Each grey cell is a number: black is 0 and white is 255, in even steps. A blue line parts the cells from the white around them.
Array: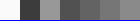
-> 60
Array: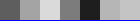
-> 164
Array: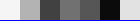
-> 179
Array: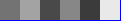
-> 163
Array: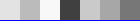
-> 187
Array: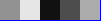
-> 230
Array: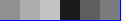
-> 174
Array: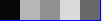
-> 182
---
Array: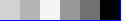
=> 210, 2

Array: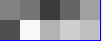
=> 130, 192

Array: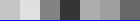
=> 196, 104

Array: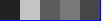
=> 34, 70

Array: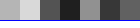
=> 181, 97

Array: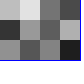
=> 190, 30

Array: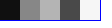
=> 16, 246

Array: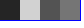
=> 37, 117

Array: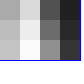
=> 170, 53
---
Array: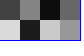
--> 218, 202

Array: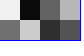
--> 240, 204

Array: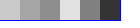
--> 225, 202

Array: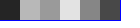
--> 227, 184

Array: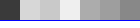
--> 239, 215

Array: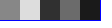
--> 221, 135

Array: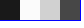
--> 251, 209

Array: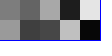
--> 229, 192
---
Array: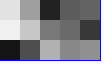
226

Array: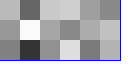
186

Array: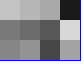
195

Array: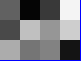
97

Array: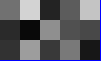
113

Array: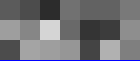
91

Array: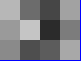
183
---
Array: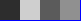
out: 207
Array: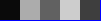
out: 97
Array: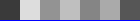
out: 133
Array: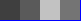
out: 90
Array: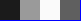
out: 154
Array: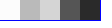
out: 213
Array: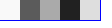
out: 170
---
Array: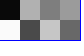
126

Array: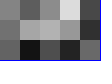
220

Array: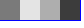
174

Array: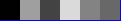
131

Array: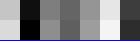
230

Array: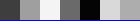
217

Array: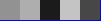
196

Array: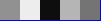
181
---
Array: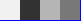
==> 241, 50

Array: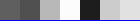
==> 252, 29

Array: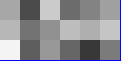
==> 244, 56

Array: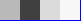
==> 247, 64

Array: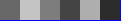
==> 196, 44

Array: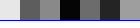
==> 231, 5

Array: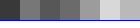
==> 216, 57
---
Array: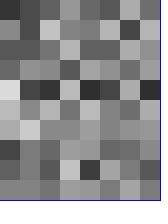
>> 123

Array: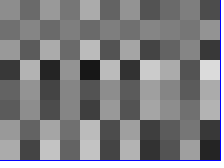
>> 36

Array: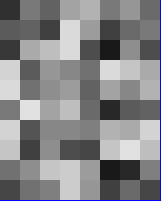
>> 70

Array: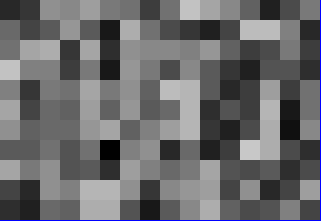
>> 68

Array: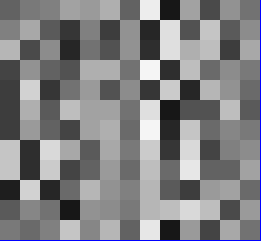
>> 114
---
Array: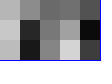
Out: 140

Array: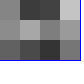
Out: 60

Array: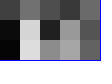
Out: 113

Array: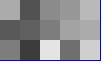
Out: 82

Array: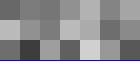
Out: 124

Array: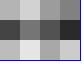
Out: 210

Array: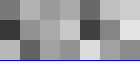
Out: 177
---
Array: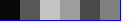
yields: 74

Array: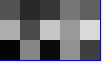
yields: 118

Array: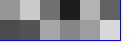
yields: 179

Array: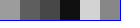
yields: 211

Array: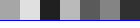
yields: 132

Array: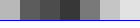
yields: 197
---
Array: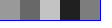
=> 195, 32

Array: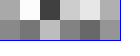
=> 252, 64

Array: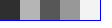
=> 243, 47

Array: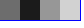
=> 210, 27

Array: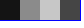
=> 199, 20

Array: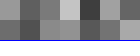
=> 196, 62

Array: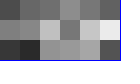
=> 235, 42
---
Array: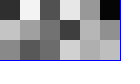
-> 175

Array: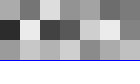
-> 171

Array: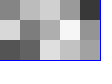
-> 194

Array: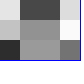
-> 154

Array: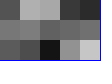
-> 146

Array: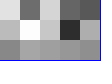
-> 151

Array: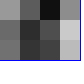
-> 65

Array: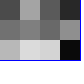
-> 212

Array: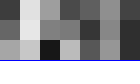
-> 150

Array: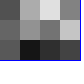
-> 47
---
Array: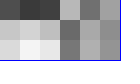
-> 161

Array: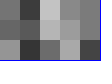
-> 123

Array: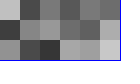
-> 109

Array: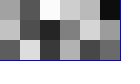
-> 13

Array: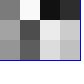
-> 45

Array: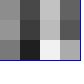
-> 98

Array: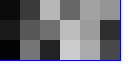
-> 148

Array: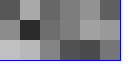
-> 95

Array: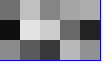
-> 173

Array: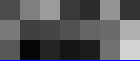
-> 51
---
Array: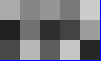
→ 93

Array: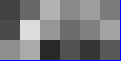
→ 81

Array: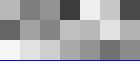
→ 147

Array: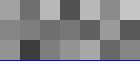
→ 168

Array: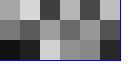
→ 144

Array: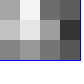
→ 151

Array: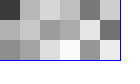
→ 250

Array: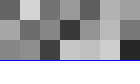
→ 192

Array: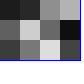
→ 120

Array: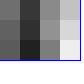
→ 33
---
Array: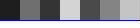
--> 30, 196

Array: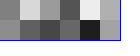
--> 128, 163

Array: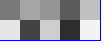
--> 121, 243

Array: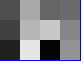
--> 79, 147

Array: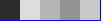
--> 43, 201

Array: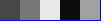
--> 69, 159
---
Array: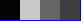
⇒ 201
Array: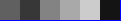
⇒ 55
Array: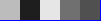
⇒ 30
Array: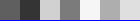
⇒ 52
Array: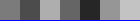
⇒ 76
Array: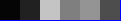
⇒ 33
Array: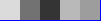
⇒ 114
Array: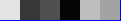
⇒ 55
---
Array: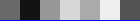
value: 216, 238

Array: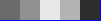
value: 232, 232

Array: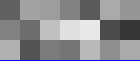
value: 224, 232

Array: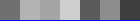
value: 207, 207

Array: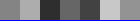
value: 102, 200

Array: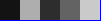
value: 45, 202

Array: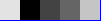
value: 67, 227

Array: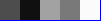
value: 162, 251
